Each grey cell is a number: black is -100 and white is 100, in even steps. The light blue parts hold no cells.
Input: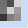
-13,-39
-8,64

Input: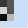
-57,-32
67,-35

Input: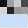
-86,25
68,-72

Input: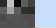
-66,52
-27,28

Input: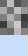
-18,49
34,-10

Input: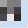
26,-1
-52,-8

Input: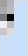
26,42
34,47

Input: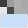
-53,24
80,-42
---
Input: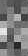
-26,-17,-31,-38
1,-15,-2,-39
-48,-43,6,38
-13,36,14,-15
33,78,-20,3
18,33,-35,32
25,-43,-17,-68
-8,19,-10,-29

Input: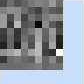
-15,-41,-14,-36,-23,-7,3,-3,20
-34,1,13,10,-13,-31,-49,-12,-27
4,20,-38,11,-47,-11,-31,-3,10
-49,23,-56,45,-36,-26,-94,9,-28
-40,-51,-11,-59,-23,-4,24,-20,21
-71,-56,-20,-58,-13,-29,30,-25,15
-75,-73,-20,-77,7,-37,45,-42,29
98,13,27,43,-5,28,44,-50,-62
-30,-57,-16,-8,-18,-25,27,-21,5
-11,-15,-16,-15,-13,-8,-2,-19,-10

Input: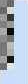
-18,9
69,-18
-56,22
19,0
-93,34
-11,9
47,-7
37,-5
-83,27
78,-13

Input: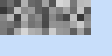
49,-32,-13,-40,39,-18,-24,26,-33,68,61,-5,46
-30,-57,-31,48,10,20,-24,-37,19,2,29,-13,53
4,5,42,-50,42,-7,8,-40,7,-21,-44,50,-57
13,-3,-8,-27,24,-10,-1,-43,15,13,9,30,58
-25,-4,-28,32,67,37,31,-7,59,20,16,-26,26

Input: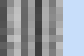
42,-31,10,43,-17,26,-52,30,-4
29,-37,28,50,-19,21,-47,35,6
25,-38,34,52,-20,19,-44,36,9
34,-36,21,48,-19,23,-49,33,2
45,-28,4,40,-16,28,-52,29,-7
20,-39,40,53,-19,17,-41,37,12
48,-25,-2,37,-14,30,-52,26,-9
37,-34,15,46,-18,25,-51,32,-1

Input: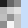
9,-76,-19
77,44,65
55,50,15
55,11,92
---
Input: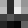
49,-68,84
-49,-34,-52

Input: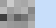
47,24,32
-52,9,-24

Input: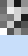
-13,87,65
5,-4,66

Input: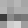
43,23,36
-54,7,-11

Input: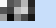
-34,-50,46
23,-93,1

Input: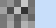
27,-40,50
-7,20,-27

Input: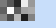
-25,98,-26
2,-41,44

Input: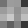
22,36,14
38,58,18
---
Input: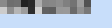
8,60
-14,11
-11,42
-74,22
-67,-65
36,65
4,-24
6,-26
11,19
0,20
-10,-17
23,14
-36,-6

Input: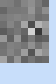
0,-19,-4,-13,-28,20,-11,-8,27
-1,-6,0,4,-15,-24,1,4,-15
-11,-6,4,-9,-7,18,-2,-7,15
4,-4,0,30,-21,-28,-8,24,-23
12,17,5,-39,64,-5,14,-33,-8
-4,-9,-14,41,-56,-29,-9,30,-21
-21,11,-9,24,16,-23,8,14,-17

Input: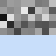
3,22,-86,73,12
23,7,76,-68,-2
19,17,21,3,-46
31,82,4,-34,4
32,-53,58,-7,2
-4,49,9,-33,29
0,33,68,-36,-39
49,-28,23,-19,41

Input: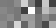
-3,7,2,9
-4,-1,10,-11
10,-6,-7,66
63,-50,24,-21
-3,100,21,24
-51,-19,-9,-9
57,48,10,-42
-49,24,-9,35

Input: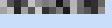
47,27
-33,48
-65,-72
-37,26
51,-35
10,59
-4,-63
5,-36
-83,-5
-21,-79
41,44
-14,-18
-71,-32
-62,-63
-21,12

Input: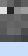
-4,77,-20,-28,-31,-39
-21,-72,-24,-20,-16,-39
-42,12,-18,-24,-19,-42
-27,23,-27,-21,-40,-50

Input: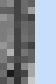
-2,-23,16,-2,-2,-2,17,-2,-2,-23,-14,-36
10,-26,1,-2,3,8,1,40,-26,16,-79,-9
-47,-47,-47,-40,-47,-47,-47,-49,-41,-58,-56,-61
-16,-16,-34,-19,-16,-12,-32,-8,-32,6,-47,-11
-24,25,-49,-24,-24,-21,-50,-24,-24,30,30,57
